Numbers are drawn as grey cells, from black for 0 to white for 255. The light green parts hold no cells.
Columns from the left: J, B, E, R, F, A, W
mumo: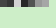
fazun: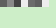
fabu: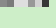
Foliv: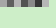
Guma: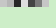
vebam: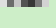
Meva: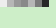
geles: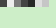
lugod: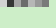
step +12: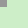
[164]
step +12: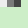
[249 134  80]

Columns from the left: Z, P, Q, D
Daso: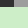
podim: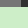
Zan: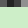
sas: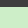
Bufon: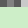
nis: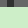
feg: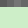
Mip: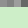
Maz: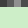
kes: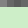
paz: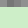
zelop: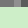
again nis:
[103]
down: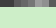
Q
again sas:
[62]
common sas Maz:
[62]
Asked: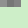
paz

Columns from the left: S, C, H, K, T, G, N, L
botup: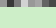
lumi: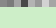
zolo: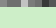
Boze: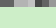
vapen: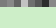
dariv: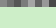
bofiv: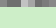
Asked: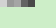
botup
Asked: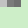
zolo
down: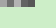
H
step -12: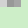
[198 140 153]
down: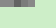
S
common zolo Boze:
[194]

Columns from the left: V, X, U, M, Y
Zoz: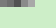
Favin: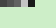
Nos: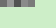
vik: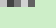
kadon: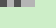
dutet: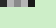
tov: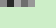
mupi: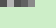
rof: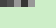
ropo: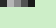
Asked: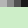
ropo
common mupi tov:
[138]
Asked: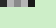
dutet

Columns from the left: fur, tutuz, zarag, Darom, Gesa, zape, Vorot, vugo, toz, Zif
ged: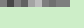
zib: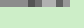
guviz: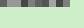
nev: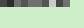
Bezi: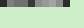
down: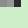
tutuz
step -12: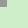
[140]
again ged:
[126]
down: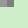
Zif
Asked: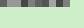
guviz
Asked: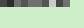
nev

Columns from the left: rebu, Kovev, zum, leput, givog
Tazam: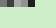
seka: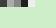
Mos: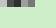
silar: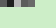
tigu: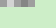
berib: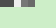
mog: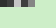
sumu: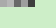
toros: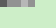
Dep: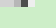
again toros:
[146]
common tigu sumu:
[158]
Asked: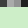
Tazam
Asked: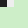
seka

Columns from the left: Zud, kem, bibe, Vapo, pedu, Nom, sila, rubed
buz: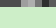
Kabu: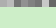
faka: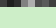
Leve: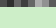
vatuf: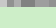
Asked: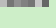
Kabu
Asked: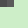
faka

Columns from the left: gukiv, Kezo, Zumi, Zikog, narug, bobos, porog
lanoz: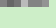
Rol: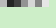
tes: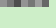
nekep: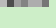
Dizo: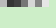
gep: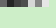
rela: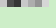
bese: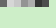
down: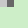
gukiv
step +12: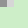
[159 226]
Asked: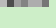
nekep
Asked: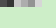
rela
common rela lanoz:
[147]
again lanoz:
[131]

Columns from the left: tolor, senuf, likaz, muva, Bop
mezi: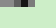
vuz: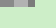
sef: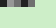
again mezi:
[138]
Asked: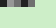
sef
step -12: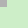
[166]
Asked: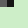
mezi
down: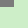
Bop
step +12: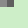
[150 107]
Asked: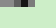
mezi

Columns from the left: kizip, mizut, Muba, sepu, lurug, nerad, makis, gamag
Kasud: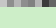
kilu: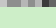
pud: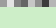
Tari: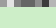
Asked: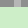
kilu
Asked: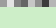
pud

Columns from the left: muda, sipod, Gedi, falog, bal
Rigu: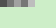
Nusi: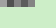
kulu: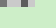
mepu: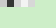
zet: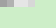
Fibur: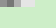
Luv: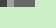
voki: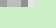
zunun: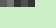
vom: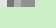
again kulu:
[202]
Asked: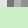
vom
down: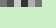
sipod
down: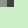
muda
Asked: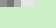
Fibur
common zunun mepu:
[53]

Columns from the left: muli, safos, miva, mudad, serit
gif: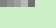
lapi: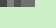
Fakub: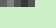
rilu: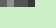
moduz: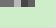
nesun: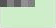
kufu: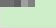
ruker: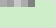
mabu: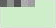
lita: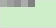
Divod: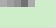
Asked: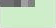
kufu
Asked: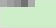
Divod
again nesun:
[129]
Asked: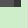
rilu
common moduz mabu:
[97]
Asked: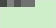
lapi
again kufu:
[113]

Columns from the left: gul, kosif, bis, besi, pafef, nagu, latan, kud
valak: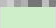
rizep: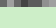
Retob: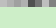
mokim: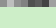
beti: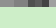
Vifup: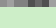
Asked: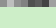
mokim
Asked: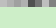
Retob

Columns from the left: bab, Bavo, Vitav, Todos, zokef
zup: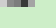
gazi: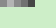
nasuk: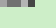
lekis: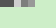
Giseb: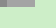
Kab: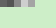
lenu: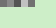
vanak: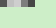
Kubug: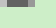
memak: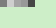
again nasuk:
[113]
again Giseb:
[164]

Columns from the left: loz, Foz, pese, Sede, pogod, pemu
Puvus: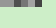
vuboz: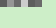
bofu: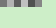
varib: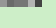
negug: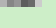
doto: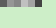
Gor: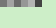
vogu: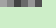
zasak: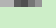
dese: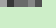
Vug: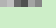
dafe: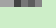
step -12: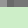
[138  94 106 106]
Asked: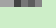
dafe
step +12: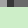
[175  67 118 118]

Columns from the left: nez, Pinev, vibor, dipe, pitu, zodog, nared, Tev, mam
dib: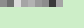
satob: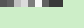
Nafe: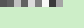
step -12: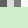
[ 85 207 113 235]
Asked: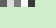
Nafe
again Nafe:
[97]
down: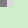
pitu
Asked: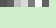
satob
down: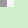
zodog

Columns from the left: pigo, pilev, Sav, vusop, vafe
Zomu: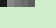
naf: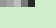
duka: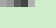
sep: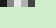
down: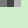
vusop
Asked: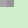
duka
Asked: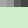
duka
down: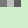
Sav
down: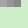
pilev

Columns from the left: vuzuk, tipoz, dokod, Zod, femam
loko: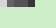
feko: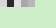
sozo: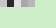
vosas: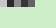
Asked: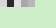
feko
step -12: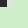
[ 30 214]

